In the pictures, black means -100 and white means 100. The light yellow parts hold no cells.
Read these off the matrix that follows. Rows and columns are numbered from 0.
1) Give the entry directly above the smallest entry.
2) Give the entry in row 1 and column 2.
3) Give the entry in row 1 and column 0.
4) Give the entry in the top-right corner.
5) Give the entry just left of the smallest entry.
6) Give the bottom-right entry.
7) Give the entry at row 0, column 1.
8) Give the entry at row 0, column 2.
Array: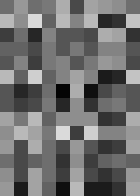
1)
3
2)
71
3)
45
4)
-14
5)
-14
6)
28
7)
19
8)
-14

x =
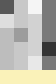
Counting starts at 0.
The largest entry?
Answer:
92
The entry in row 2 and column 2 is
65
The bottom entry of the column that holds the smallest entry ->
-5
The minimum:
-59
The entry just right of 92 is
-5
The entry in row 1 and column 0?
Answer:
74

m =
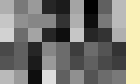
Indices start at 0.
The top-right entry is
46
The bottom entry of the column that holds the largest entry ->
73
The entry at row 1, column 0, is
55
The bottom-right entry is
-5
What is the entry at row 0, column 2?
21
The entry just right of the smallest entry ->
-25
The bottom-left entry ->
46
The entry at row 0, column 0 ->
37
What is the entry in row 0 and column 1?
-5
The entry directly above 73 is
21
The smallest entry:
-99

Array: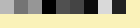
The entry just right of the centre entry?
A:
-47
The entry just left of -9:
44
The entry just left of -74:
70

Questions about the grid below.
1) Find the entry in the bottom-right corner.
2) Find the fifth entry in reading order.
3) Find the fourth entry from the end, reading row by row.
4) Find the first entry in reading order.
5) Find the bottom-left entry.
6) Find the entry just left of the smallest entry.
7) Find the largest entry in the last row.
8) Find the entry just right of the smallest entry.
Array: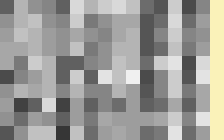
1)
23
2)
-25
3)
-5
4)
-25
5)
-33
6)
51
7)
78
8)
51
